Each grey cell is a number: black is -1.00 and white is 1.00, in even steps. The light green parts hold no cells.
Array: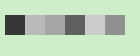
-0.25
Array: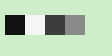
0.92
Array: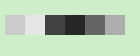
-0.70
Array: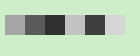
0.52
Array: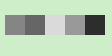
0.71
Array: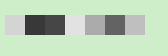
0.34
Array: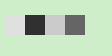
-0.62
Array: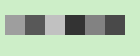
-0.60
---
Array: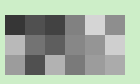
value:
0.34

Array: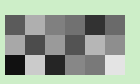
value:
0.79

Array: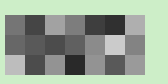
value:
0.21

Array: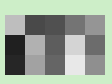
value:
0.12

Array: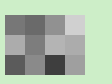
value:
0.25

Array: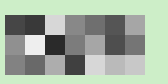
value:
0.57

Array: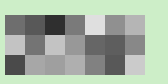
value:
0.59

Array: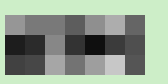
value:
-0.33
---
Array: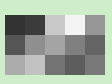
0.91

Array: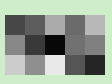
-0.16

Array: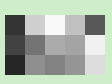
0.51

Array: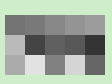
0.16

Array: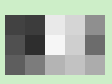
0.67

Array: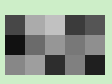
-0.54

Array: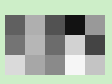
-0.86

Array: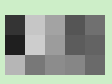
-0.33
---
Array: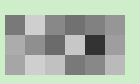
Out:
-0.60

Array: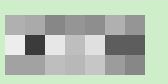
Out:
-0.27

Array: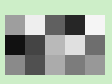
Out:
0.76

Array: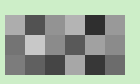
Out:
0.26

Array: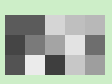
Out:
0.78

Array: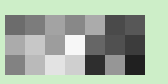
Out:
-0.37

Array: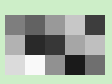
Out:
0.30

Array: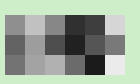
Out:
-0.33

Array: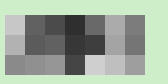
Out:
0.29

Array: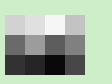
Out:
-0.27
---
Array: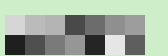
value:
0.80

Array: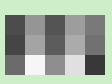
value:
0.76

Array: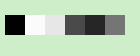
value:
-0.70

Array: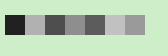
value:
0.51

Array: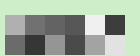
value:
0.28

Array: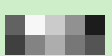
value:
-0.07

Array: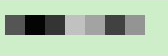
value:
-0.49

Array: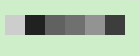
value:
0.15
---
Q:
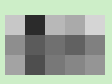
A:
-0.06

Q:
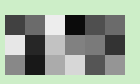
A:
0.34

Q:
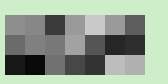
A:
-0.11

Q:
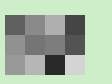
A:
-0.68

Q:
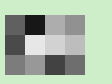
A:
-0.48

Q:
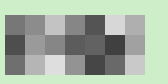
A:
0.74

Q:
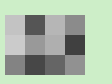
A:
-0.21

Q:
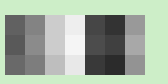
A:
0.49

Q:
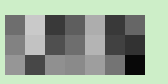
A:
0.13
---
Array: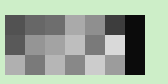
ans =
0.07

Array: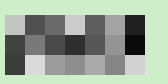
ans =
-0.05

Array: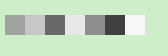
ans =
0.27

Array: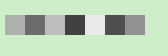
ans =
0.14

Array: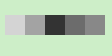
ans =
0.07

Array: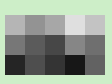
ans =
-0.13

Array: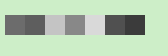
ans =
-0.15

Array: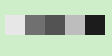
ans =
-0.12
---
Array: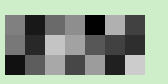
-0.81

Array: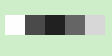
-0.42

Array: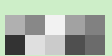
0.07

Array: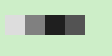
0.00

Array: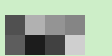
0.39

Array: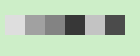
0.26

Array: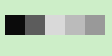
-0.28

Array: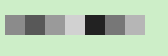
-0.31

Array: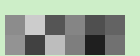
0.60
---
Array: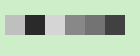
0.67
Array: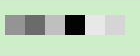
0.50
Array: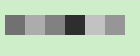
0.01
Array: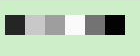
0.24
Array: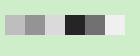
0.71
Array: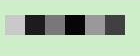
-0.06
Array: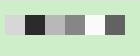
0.44
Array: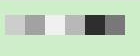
0.88
